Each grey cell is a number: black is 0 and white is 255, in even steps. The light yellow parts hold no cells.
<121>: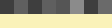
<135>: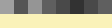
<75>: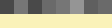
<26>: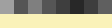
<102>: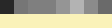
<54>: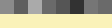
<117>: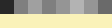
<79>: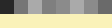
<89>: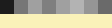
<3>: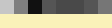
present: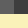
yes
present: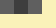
yes
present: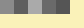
yes

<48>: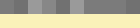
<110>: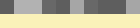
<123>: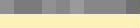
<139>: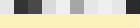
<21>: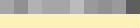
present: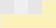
yes
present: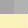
no

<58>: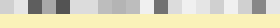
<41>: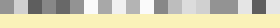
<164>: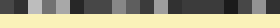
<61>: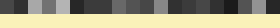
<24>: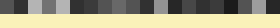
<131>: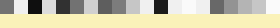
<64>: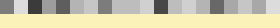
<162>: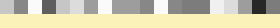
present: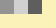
yes
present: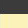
yes
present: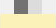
yes
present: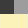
yes
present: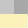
yes

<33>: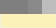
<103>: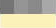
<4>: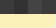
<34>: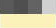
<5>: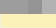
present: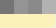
no
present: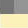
yes

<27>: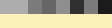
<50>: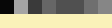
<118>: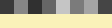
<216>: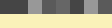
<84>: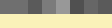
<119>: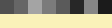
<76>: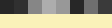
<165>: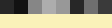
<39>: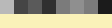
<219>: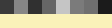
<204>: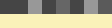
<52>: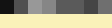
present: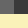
no
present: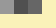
yes
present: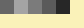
yes
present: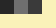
yes
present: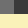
yes
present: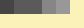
no
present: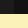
no

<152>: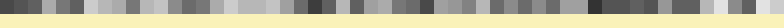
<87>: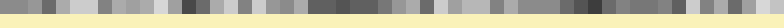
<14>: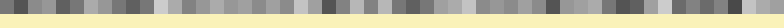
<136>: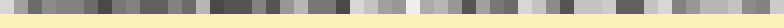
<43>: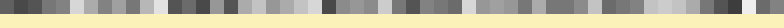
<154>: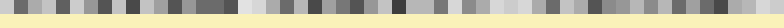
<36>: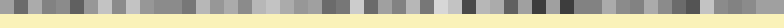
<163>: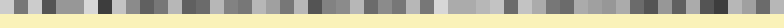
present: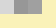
yes
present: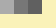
yes
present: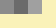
yes
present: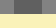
yes
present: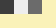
yes
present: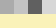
no
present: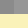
yes

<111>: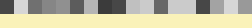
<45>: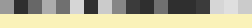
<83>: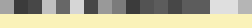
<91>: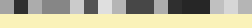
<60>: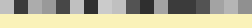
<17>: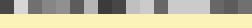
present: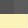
yes
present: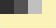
no
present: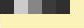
yes
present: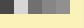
yes
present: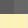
no

